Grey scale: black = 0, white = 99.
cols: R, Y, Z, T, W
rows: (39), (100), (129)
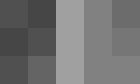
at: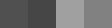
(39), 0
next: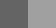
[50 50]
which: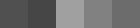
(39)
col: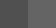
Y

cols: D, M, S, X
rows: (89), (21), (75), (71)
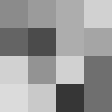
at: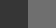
(71), 2
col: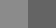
D
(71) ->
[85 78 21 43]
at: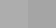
(21), 2
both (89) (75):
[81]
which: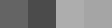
(21)

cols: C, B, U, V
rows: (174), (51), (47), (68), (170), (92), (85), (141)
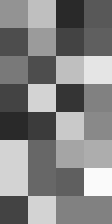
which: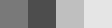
(47)
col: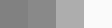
V
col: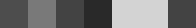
C
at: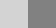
(141), 1

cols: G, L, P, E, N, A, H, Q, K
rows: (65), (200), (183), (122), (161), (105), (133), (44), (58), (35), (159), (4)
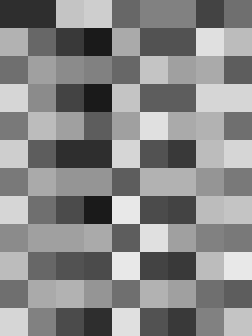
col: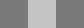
K
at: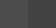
(44), 5
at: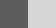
(122), 6
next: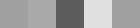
[50 47]
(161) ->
[47 73 62 36 62 87 66 69 43]
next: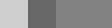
[26 43]

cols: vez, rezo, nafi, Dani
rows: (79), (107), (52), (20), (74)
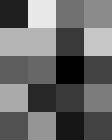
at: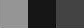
(74), 1
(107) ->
[70 70 22 77]
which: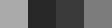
(20)
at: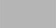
(107), 0
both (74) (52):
[26]
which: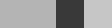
(107)
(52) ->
[36 40  0 26]

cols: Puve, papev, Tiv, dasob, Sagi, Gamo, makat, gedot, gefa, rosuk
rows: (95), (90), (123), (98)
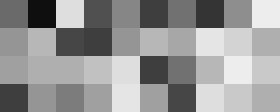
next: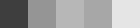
[82 68]
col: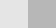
gedot
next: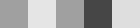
[78 68]
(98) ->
[24 58 48 62 89 62 27 86 78 68]
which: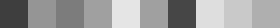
(98)
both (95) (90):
[24]

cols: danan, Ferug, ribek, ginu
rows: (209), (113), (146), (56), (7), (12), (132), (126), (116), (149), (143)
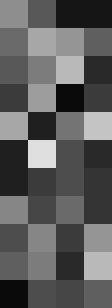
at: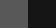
(209), 1
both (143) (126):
[27]
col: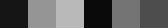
ribek
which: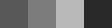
(146)

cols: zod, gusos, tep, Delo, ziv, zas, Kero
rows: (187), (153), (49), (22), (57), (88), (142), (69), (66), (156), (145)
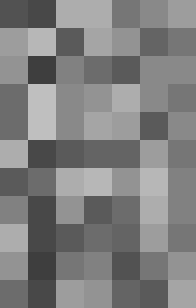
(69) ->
[50 28 57 35 42 67 50]
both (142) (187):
[67]

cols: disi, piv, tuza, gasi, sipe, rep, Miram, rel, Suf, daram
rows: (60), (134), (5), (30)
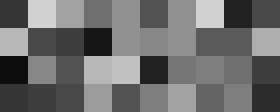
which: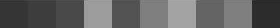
(30)
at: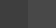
(30), 1

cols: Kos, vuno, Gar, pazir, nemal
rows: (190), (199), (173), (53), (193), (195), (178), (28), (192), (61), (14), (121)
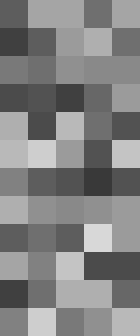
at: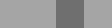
(190), 1
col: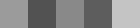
Gar
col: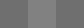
vuno

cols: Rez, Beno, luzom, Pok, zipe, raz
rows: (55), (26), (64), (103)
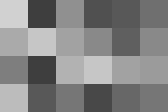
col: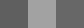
zipe
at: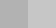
(64), 2

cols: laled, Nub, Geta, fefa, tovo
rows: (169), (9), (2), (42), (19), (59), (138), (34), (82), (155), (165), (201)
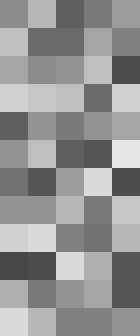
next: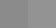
[74 30]
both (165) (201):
[57]
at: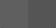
(59), 2
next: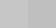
[41 81]
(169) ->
[54 71 37 47 61]
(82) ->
[81 85 50 44 71]

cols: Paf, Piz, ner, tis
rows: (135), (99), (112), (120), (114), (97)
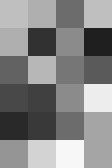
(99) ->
[68 19 54 12]
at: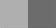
(135), 1
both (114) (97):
[64]

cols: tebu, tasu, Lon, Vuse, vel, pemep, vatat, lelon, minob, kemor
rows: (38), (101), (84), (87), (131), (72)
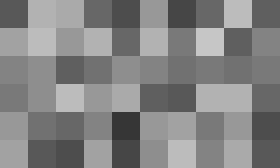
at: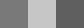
(101), 6
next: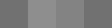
[47 44]
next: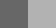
[47 77]
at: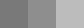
(87), 0

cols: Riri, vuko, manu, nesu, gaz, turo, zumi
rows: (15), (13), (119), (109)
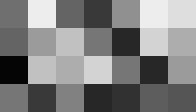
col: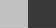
vuko
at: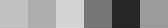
(119), 1
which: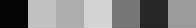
(119)
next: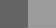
[75 46]
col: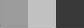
vuko
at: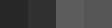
(109), 3

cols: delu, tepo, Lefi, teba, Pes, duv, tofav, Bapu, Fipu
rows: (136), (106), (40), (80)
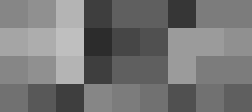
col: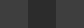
teba
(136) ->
[52 56 70 24 37 37 21 48 48]
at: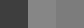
(80), 2
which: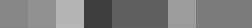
(40)
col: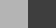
Lefi

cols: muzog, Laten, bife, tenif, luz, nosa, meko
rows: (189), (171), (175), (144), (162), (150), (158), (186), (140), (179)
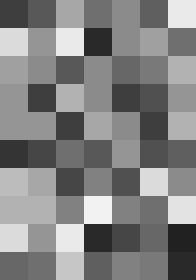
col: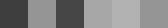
Laten
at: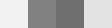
(186), 3
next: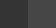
[43 34]
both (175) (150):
[34]
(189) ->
[24 34 65 43 54 37 91]
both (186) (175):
[69]
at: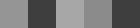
(162), 1

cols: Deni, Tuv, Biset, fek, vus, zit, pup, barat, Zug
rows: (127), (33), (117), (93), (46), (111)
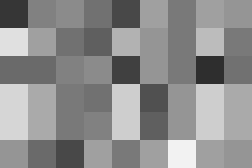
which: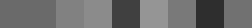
(117)
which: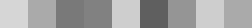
(46)
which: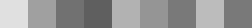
(33)
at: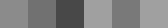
(127), 2

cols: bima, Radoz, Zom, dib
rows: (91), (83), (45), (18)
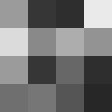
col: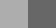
Zom
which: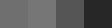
(18)
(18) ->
[43 46 33 15]
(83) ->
[85 53 67 57]
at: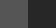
(18), 2
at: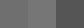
(18), 0
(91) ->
[60 21 18 91]

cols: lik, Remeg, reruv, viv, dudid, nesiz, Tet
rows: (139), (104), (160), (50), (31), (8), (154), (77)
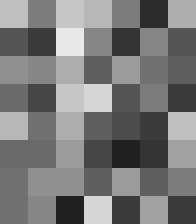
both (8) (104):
[20]
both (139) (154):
[48]
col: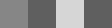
viv
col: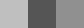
lik
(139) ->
[74 48 77 71 48 17 67]

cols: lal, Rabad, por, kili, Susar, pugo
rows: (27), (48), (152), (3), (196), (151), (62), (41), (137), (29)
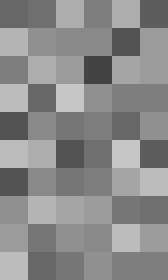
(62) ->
[32 53 46 49 64 73]
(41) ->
[56 70 64 60 46 43]
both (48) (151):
[32]

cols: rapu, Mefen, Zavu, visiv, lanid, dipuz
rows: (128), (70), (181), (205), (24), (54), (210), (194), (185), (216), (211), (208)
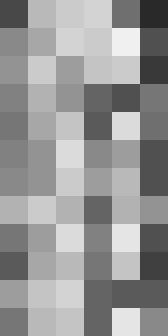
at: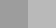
(210), 3
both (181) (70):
[79]
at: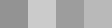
(210), 1
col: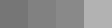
rapu

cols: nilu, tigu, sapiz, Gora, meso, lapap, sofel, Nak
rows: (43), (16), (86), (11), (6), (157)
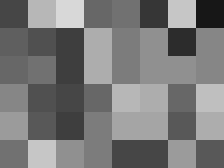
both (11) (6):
[67]
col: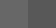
sofel

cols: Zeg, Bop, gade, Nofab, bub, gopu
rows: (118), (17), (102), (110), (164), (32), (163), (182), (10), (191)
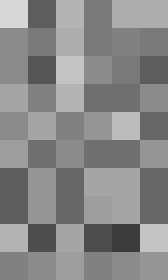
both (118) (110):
[70]
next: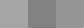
[73 40]
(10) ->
[70 30 64 30 23 76]
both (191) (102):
[54]

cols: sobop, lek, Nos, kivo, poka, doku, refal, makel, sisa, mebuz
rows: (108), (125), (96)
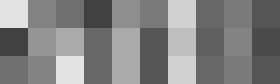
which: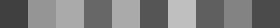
(125)
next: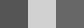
[47 33]
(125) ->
[25 58 66 40 66 33 74 37 51 29]
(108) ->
[88 51 43 25 55 47 81 40 47 33]
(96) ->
[43 51 88 40 66 33 81 40 47 33]
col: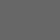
kivo
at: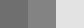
(96), 0

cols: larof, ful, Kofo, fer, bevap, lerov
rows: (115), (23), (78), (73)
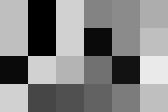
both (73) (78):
[81]
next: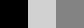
[54 67]
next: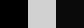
[54 74]
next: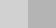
[44  7]
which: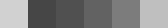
(73)
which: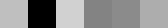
(115)

